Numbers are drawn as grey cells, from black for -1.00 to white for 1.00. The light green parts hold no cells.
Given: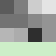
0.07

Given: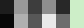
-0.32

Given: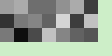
0.04

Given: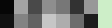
-0.23

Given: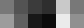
-0.81

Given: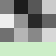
-0.69

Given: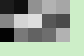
0.74

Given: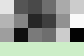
-0.70
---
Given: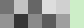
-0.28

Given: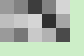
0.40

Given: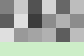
-0.27

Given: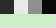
0.12

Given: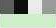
0.84

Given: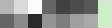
0.25

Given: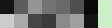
0.25

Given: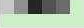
-0.36
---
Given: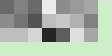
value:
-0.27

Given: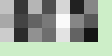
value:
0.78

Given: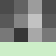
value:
-0.58

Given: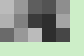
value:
0.47

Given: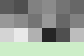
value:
-0.71

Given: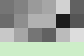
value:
-0.24

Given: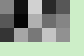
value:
-0.06

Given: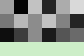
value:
-0.80

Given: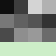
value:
0.11
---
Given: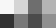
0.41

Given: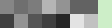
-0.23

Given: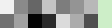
0.44

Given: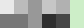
0.39

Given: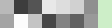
0.12

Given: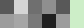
-0.31
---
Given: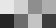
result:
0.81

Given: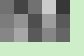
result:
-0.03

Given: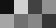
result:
-0.87

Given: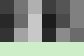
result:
-0.69

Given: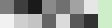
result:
-0.02

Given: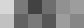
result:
0.69

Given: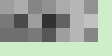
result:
-0.05
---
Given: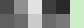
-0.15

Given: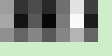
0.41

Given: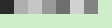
0.64

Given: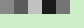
-0.79

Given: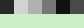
-0.87

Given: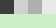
0.37

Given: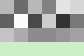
0.18
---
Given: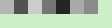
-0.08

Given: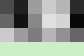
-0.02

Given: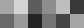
-0.72

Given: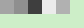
0.12

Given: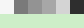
0.15

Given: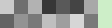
0.50
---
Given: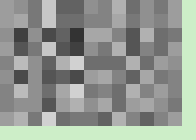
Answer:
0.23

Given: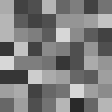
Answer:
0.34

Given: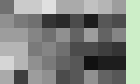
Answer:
-0.12

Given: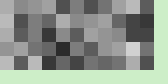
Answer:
0.36

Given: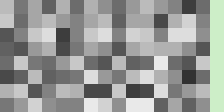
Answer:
0.47

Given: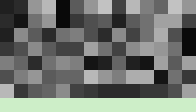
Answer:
-0.75

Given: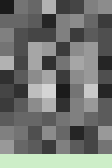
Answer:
-0.79

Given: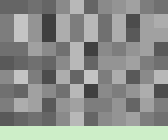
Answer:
-0.21

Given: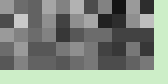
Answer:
0.21
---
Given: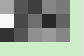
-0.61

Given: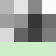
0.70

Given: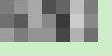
0.23

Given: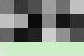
-0.21

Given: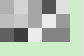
-0.25

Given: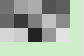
0.67
